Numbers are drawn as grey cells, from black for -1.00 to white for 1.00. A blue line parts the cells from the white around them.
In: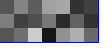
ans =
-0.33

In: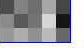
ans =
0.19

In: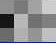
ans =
-0.17

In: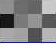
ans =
0.32

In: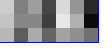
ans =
0.44

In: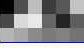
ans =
0.42
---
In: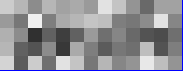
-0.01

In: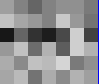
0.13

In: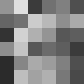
-0.38

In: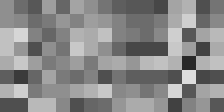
0.40

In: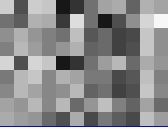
-0.17

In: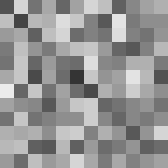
-0.15
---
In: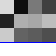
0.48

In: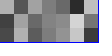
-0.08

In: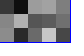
-0.12

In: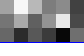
-0.43

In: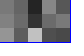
-0.05

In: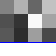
0.29

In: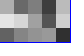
0.62
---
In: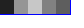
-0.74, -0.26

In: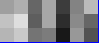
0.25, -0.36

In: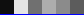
-0.89, -0.28

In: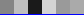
0.04, 0.33

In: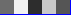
-0.15, -0.33

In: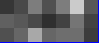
-0.58, -0.53

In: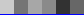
0.59, -0.19

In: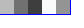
0.47, 0.16
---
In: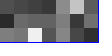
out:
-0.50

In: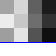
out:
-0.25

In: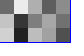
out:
0.37

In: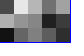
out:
0.43

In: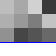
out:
0.64

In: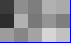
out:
-0.01

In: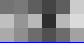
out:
-0.26

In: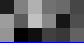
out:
0.39

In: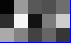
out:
-0.31
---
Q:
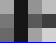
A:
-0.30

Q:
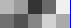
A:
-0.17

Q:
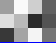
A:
-0.67

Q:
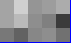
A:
0.00

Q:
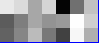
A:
0.99

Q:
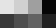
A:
0.25

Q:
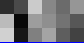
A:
-0.10
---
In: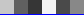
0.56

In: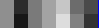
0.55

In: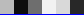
0.70

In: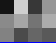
0.35

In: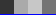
0.33

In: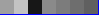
0.25
